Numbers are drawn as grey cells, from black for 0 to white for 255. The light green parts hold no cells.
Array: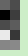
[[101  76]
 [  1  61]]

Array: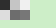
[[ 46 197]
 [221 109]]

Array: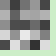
[[135  62]
 [178  97]]

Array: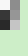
[[247 141]
 [ 55 150]]

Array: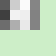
[[ 91 205]
 [ 63 242]]

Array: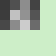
[[ 58  80]
 [ 60 193]]

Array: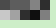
[[ 75  93]
 [200 162]]
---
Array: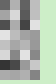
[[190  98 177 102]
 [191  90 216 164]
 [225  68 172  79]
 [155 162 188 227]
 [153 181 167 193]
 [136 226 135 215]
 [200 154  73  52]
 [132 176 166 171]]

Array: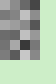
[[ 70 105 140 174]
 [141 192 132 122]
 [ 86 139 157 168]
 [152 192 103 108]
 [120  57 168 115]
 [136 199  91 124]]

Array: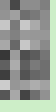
[[127 141 141  72 142]
 [140 121 111 160 147]
 [142 170 200 122 198]
 [151 151 153 129 146]
 [138 161 199 104 168]
 [117  92  79 156  55]
 [111 122  95 172  96]
 [111 103  83 146  62]
 [162 173 158 150 204]
 [145 111  68 168  86]]

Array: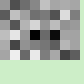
[[166 172 166 193 135 110  79 152]
 [126 220  82 122 112 160 192  91]
 [154 147 188 149 213 180  85 158]
 [163 164  12 106   2 151 229 190]
 [163 182  94 118 128 146  69 172]
 [ 94  67 168 125 233 105 238 165]]

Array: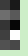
[[ 25  59]
 [ 89 110]
 [  6  52]
 [254  63]
 [ 72  81]]

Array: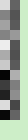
[[ 99 219]
 [ 84 131]
 [ 90 162]
 [153 131]
 [ 85 237]
 [ 80 171]
 [ 90 201]
 [175   5]
 [126  61]
 [142  33]
 [ 71 220]
 [100   8]]
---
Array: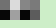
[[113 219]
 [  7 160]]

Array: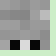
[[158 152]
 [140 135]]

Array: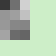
[[ 56 112]
 [150 159]]

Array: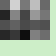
[[101 209]
 [ 36 133]]

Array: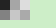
[[ 35 166]
 [130 199]]

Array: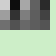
[[207  13]
 [158  50]]

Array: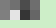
[[124 112]
 [127 228]]

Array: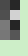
[[ 74  39]
 [ 79 210]]

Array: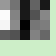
[[152 115]
 [251 131]]
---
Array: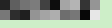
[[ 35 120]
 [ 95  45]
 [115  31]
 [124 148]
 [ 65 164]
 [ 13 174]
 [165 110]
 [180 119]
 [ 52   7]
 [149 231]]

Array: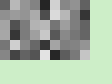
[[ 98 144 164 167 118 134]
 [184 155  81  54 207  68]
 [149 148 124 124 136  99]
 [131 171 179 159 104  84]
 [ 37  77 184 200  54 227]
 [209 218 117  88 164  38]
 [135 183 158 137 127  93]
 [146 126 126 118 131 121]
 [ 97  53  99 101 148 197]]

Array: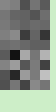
[[134 118 121 127 109  91 131  83  80]
 [127 101 109 138 113  18 156  39 118]
 [ 80  98  99  60 104 168  86 155  68]
 [116  84 107 100  96 118 123 123 137]
 [ 90 110 104  53  96 179  65 192 117]]

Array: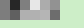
[[126 125]
 [ 39  96]
 [127 176]
 [231 177]
 [172 181]
 [146 109]]

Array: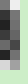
[[121  53  34  59 106  36 215]
 [238 118 112 101  71 114 161]]

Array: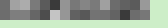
[[110 109]
 [162 126]
 [172 127]
 [122 102]
 [ 91  77]
 [ 58 196]
 [148 150]
 [120  97]
 [133  88]
 [122 115]
 [160 113]
 [108  99]
 [ 97  58]
 [ 91 109]
 [153 119]]

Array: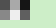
[[ 80 136]
 [169 238]
 [ 21  95]]
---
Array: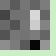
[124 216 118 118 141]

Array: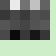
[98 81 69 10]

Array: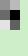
[186 106]

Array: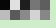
[ 94 211]

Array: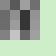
[111  53 156 129]

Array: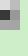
[188  56]

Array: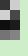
[206 209]

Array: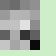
[144 179 194  96]
